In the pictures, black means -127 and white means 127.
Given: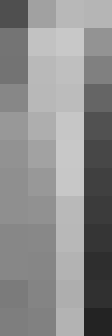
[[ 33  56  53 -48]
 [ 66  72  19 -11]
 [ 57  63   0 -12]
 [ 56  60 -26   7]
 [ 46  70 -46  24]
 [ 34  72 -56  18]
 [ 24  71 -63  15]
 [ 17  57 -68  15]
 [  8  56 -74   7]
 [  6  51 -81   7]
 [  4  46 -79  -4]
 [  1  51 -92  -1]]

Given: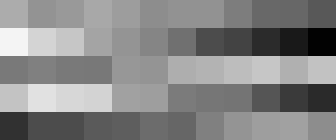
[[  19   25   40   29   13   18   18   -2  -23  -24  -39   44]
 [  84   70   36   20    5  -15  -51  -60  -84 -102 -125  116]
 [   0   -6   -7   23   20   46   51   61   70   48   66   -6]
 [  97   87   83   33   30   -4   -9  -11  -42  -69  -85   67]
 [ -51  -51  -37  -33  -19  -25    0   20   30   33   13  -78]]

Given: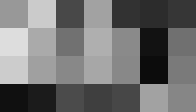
[[  75  -55   34  -77  -83  -73   24]
 [  42  -14   47   10 -109  -15   93]
 [  32    8   39    8 -115   -5   76]
 [-100  -52  -64  -56   34    6 -111]]

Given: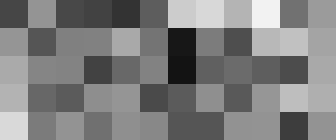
[[  20  -55  -61  -76  -34   76   88   52  114  -14   27  -57]
 [ -42    0    1   41  -11 -104   -3  -49   56   65   36   21]
 [   5    3  -61  -23    2 -108  -31  -20  -33  -51   41   42]
 [ -24  -36   14   21  -53  -36   15  -38   22   62   47   51]
 [  -4   19  -15   15    8  -42  -42   18   19  -66   19   89]]

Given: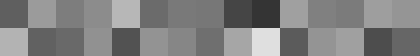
[[ 27  -2  12  55 -20  -6  -8 -58 -75  32   0  -4  30  21 -32]
 [-30 -22  17 -45  19   6 -16  38  95 -36  20  32 -50 -25  51]]

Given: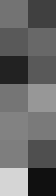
[[ -63  -12]
 [ -23  -38]
 [ -38  -93]
 [  23  -10]
 [  -5    2]
 [ -48   -1]
 [-111   85]]

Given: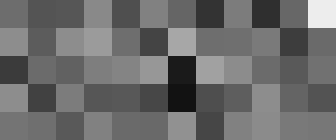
[[ -43  -41    9  -48    1  -26  -76   -3  -80  -24  109  -18]
 [ -35   13   27  -17  -59   39  -17  -16   -5  -66  -21   13]
 [ -20  -30   -1    4   23 -101   33   12  -20  -38  -14  -68]
 [ -62   -3  -41  -39  -56 -109  -49  -33   13  -27  -44   13]
 [ -16  -38    1  -21  -22   17  -57    1   11   -6   -8  -11]]

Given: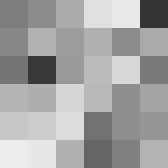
[[ 13  42  96 104 -76  -2]
 [ 50  28  48  12  42   8]
 [-71  25  59  88  -5 -10]
 [ 46  86  56  14  36  52]
 [ 77  92 -13  15  22  70]
 [103  48 -26   0  51 108]]
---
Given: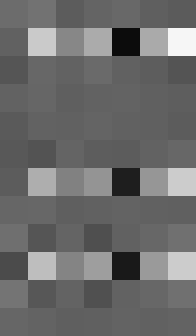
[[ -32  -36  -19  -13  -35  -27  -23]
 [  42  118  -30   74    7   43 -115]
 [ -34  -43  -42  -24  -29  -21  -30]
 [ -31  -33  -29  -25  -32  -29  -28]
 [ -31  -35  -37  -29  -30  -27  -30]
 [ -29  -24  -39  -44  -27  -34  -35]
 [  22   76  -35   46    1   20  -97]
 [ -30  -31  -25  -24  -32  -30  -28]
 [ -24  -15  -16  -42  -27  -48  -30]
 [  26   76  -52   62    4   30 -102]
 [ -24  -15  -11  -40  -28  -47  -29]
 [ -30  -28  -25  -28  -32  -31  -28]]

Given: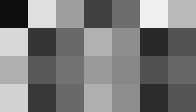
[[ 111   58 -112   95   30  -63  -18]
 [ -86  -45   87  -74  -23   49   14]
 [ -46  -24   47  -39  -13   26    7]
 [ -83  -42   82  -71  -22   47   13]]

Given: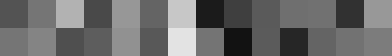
[[ -78   24  -44  -10   50  -54   23  -27   71 -100  -64  -37  -16  -14]
 [ -13   -3  -10    4  -48  -34   17  -39   99  -11 -109  -36  -89  -27]]

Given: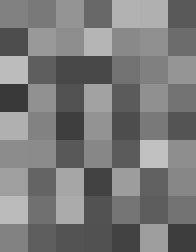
[[ 48 -38   1  -6  20 -23  50]
 [ 16 -19 -50  25  13  53   9]
 [  0  21  60 -33 -55 -55 -13]
 [ 16 -13 -70  17 -45  34 -36]
 [ -6 -43  48   2 -65  19 -50]
 [ 65  14  12  11 -39   7 -36]
 [-31   7  31 -27  38 -61  29]
 [-34 -13  58 -15  43 -45 -10]
 [ 30 -66   2 -33 -44 -46 -61]]

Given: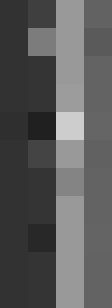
[[ 25 -29 -77 -64]
 [ 25 -37 -77  -3]
 [ 25 -28 -77 -75]
 [ 28 -28 -77 -75]
 [ 77 -26 -80 -95]
 [ 25 -30 -77 -59]
 [  4 -28 -77 -75]
 [ 25 -28 -77 -75]
 [ 25 -27 -77 -87]
 [ 25 -28 -77 -75]
 [ 25 -28 -77 -75]]

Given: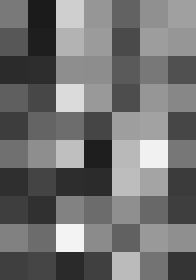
[[  16   32   -6 -100   79   22  -29]
 [  29   22  -40  -97   51   27  -53]
 [  -7  -47  -84  -82   14   13  -37]
 [  22    7  -32  -56   91   25  -50]
 [  34  -57  -66  -27  -18  -58   30]
 [ 113   -8  -15   14   63  -97   57]
 [  36  -68  -80  -59  -82  -84   61]
 [ -23  -65  -65  -79    2  -19   15]
 [  25   15    1  -19  115   11  -30]
 [ -12  -75  -64  -58  -85  -63   59]]

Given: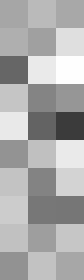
[[ 58  40  38]
 [ 32  95  47]
 [106 126 -25]
 [  4  22  69]
 [-28 -68 105]
 [ 64 106  19]
 [  3  83  67]
 [ -8  -9  76]
 [ 30  70  65]
 [ 66  39  18]]

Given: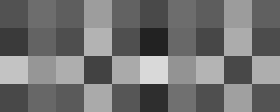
[[ 28 -31 -45 -18 -33  29 -29 -54 -18 -34]
 [ 44 -51 -69 -28 -49  51 -48 -93 -23 -56]
 [-55  46  67  22  46 -61  42  89  19  52]
 [ 32 -44 -55 -24 -37  42 -41 -81 -15 -48]]

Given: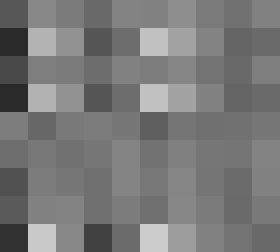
[[-14   1 -40   8  -4 -22   3   1  14  -5]
 [-27 -21 -85  51  18 -41 -18  65  35   3]
 [-22  -1 -54  -1  -4 -18   2  -2   6 -12]
 [-27 -21 -85  50  18 -41 -18  65  35   2]
 [-14  -8  -2 -24  -6  -3  -8 -32 -10 -16]
 [-10   3 -17  -7 -14  -8   4 -13   0  -9]
 [-20   1 -46  -3  -8 -16   4  -7   5 -10]
 [-21  -6 -37   2   3 -16  -3 -15   7  -4]
 [-12 -22 -77  73   8 -62 -19  75  29   1]]
